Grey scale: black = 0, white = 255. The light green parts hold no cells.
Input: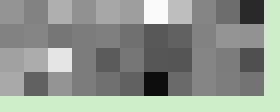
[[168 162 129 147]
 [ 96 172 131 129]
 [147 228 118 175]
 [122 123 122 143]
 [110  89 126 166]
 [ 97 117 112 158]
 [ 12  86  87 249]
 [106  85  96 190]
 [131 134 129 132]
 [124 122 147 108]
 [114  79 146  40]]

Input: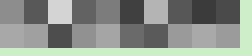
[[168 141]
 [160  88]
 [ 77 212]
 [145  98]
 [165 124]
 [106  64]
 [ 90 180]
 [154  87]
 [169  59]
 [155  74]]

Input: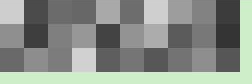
[[105 143 206]
 [141  62  75]
 [124 127 107]
 [209 151 103]
 [ 94  67 169]
 [117 147 109]
 [ 87 172 207]
 [115  91 157]
 [142 120 130]
 [ 86  52  60]]

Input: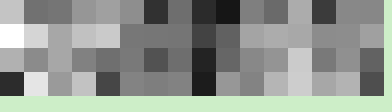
[[ 44 177 255 196]
 [229 139 213 113]
 [154 167 167 117]
 [194 129 193 150]
 [ 70 111 202 160]
 [131 121 119 142]
 [126  82 118  49]
 [130 110 117 110]
 [ 28  35  67  43]
 [151 102  97  22]
 [131 136 164 127]
 [181 148 172 106]
 [205 203 168 172]
 [167 121 140  59]
 [179 144 141 136]
 [ 78  98 160 135]]

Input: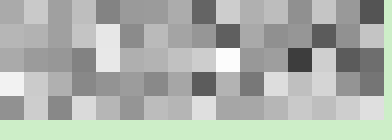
[[145 242 170 182 170]
 [205 203 155 178 201]
 [136 176 151 160 160]
 [218 136 130 196 190]
 [182 147 232 231 131]
 [149 156 175 139 154]
 [188 137 179 186 155]
 [181 166 193 164 172]
 [223  92 205 150 100]
 [166 179 252  95 205]
 [167 120 152 169 176]
 [182 221 158 144 189]
 [201 191  61 150 144]
 [190 213 207  91 197]
 [206 148  91 145 153]
 [223 117 110 196  84]]

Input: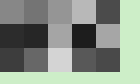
[[ 61  44 135]
 [103  38 116]
 [212 165 149]
 [ 88  29 184]
 [ 73 166  75]]

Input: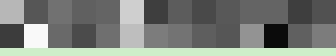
[[ 60 184]
 [250  84]
 [103 113]
 [ 73  96]
 [111 100]
 [190 207]
 [124  62]
 [115  91]
 [ 94  71]
 [ 85  86]
 [146  99]
 [ 11 100]
 [ 96  62]
 [124  82]]
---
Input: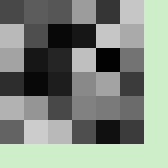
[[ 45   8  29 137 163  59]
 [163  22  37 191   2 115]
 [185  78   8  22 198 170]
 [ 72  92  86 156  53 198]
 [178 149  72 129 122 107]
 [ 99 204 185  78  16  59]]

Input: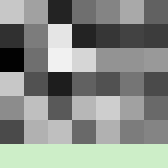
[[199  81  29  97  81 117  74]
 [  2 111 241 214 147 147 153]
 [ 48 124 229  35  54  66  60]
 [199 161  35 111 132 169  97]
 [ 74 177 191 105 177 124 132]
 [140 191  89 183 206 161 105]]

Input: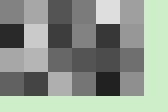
[[ 97  68 175 117  33 143]
 [130 167  84 123 222 159]
 [167 181 103  84  76 111]
 [ 41 202  61 130  55 151]]

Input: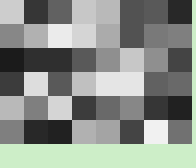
[[127  40  33 177 164  68 241 113]
 [ 27  47  47  89 143 199 143  68]
 [205  54  97 199 185  82  89  40]
 [185 127 213  60 105 135  54  33]
 [135 177 235 213 171  82 121 127]
 [ 60 221  89 192 229 229  97 105]]

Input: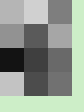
[[ 19  63 105]
 [195  76 113]
 [146  90 166]
 [181 208 126]]

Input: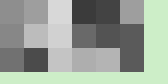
[[113  75 196 174 180  90]
 [142 158 216  59  67 158]
 [135 188 209 105  83  90]]

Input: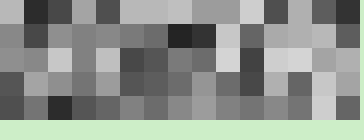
[[184  44  72 164  79 184 184 191 156 156 206  79 176  93  51]
 [136  72 143 129 136 122 108  36  51 199 101 170 176 184  93]
 [ 79 116  44  85 101 129 108 136 156 129 116 136 116 206 101]
 [143 136 199 129 191  72  85 122 108 212  66 206 212 164 176]
 [ 85 164 143 116 156  85  93 108 149 108  72 176 101 199 164]]

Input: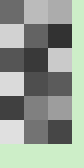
[[ 85  57 202]
 [218  78  91]
 [210  99  50]
 [224 115  70]
 [ 64 128 157]
 [107 187 172]]
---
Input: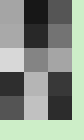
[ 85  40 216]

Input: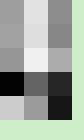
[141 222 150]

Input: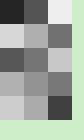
[238 175  87]

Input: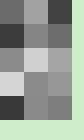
[ 67 133 139]

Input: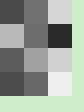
[214 109  93]

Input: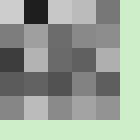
[119 137 106  98 134]
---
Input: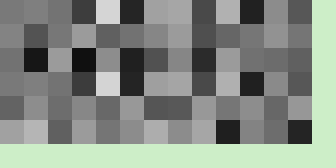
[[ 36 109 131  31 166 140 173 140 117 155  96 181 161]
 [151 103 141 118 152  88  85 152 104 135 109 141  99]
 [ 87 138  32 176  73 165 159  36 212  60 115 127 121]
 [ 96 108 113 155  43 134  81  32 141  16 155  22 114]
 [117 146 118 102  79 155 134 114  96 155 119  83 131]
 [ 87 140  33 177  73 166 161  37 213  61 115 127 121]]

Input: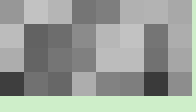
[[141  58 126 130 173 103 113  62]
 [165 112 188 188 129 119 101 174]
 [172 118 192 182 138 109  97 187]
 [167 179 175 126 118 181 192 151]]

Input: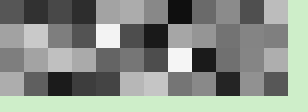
[[ 87 145  36 137 117 197 183  68  61  27  95 173]
 [174 133 112  26 245  77 118 100 170 192 163 126]
 [127 132 115 149 166  25  77 243  83 126 201 162]
 [188  79 139 106  15 136 172 163  45  72  49  86]]

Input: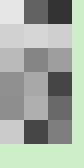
[[126  70 203]
 [105 175 142]
 [ 69 169 143]
 [158 133 186]
 [206 213 208]
 [ 51  98 229]]

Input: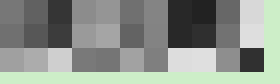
[[ 48 142 223 221 127 162 117 121 207 172 160]
 [222 114  47  40 131  99 165 154  60  87 112]
 [216 103  34  40 132 112 149 140  53  97 119]]

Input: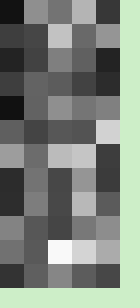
[[ 71  92 134  95  51]
 [171 212 249  89 113]
 [141 120  69  87 131]
 [ 91 184  72 125  45]
 [ 59 149  71 115  44]
 [ 61 197 187 108 157]
 [210  83  87  68  95]
 [128 117 143  98  17]
 [ 44  66  92  99  62]
 [ 35  96 127  66  35]
 [149 105 194  70  62]
 [ 55 180 115 143  18]]

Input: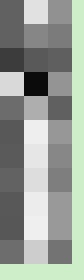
[[115 205 109]
 [153 239  87]
 [153 236  88]
 [126 221  98]
 [135 230  90]
 [151 238  88]
 [ 96 174 108]
 [148  11 217]
 [ 95  89  60]
 [123 134  97]
 [145 225  97]]
